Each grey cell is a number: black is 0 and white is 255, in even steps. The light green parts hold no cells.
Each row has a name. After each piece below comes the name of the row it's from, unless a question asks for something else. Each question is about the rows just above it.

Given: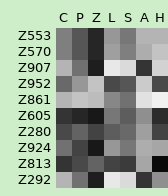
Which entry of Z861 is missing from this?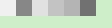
[188]
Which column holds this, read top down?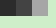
H
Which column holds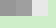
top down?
L
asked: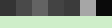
Z813
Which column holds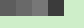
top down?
S

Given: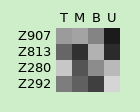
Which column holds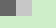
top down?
T
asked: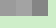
Z907
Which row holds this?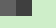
Z292
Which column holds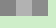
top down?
B

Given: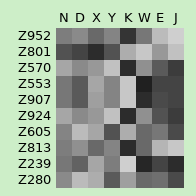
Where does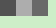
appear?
Z605
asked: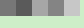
Z553
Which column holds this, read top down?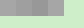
X
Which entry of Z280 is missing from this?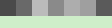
[111]
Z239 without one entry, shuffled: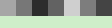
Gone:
[38]

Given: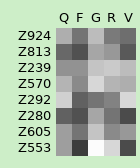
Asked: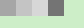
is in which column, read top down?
G
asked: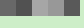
Z813
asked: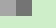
Z280
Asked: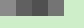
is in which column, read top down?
F
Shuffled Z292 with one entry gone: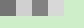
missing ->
[97]
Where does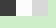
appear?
Z553

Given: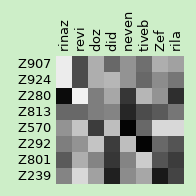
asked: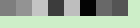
Z292
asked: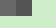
Z292
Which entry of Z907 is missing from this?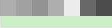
[111]
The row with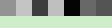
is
Z292

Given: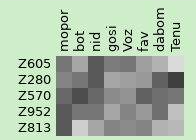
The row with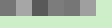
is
Z605
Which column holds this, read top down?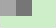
bot
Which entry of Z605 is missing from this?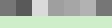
[124]
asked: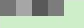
Z605

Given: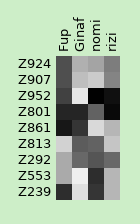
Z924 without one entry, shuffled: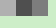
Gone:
[164]
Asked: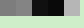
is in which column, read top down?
rizi
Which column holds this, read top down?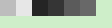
Ginaf
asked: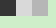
Z861
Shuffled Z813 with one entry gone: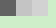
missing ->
[92]
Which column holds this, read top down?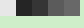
Ginaf

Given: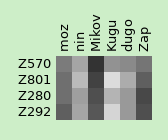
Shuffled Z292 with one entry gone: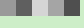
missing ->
[87]
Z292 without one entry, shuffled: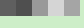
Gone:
[87]
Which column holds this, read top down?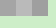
nin

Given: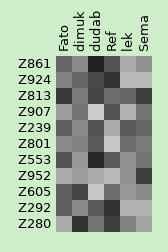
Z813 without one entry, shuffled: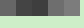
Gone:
[56]
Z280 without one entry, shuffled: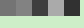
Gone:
[164]
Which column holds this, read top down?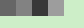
Fato
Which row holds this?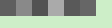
Z239

